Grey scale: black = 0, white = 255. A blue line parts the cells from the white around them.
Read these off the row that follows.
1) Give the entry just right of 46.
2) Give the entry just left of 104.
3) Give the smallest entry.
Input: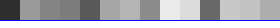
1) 154
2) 219
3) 46

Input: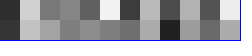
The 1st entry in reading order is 46
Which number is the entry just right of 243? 60
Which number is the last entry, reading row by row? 172
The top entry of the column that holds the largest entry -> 243
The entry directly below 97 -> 142
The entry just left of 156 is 33
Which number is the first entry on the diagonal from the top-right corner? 236

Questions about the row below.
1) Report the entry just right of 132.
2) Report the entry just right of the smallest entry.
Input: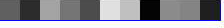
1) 30
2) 140

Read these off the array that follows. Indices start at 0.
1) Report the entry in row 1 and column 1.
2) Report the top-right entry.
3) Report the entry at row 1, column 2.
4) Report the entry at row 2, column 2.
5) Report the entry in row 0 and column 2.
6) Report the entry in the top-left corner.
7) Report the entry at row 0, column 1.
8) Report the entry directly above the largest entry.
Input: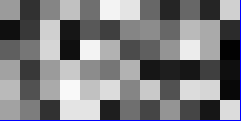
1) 56
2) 208
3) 208
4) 214
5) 133
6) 155
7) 49
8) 201

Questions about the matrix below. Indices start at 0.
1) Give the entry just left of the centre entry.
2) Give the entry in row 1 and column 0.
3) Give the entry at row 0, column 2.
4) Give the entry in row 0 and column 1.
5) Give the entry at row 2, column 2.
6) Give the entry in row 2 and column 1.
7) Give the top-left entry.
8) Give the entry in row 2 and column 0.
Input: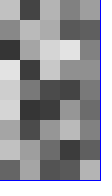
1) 121
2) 136
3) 180
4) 68
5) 213
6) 165
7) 193
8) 53

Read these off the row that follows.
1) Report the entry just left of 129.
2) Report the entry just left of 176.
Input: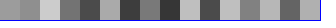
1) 191
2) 100

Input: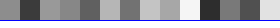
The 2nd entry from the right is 80
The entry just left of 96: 135
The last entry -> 226
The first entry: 141

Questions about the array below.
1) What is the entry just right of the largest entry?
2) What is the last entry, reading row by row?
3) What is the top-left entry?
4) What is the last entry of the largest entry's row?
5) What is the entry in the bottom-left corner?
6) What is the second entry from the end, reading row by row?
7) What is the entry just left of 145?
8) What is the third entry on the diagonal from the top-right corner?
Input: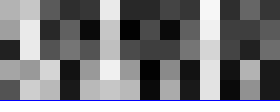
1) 46
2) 25
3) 179
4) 54
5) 83
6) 145
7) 10
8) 68

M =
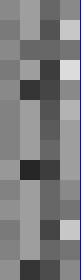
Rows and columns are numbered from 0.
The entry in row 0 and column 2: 103
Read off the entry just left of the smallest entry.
152
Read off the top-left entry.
137
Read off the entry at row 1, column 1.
158
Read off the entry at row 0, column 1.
158
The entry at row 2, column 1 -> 103
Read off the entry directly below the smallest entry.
158
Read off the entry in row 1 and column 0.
122
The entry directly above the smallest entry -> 158
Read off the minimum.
38
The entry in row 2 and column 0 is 137
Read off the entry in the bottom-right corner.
137
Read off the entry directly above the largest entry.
116
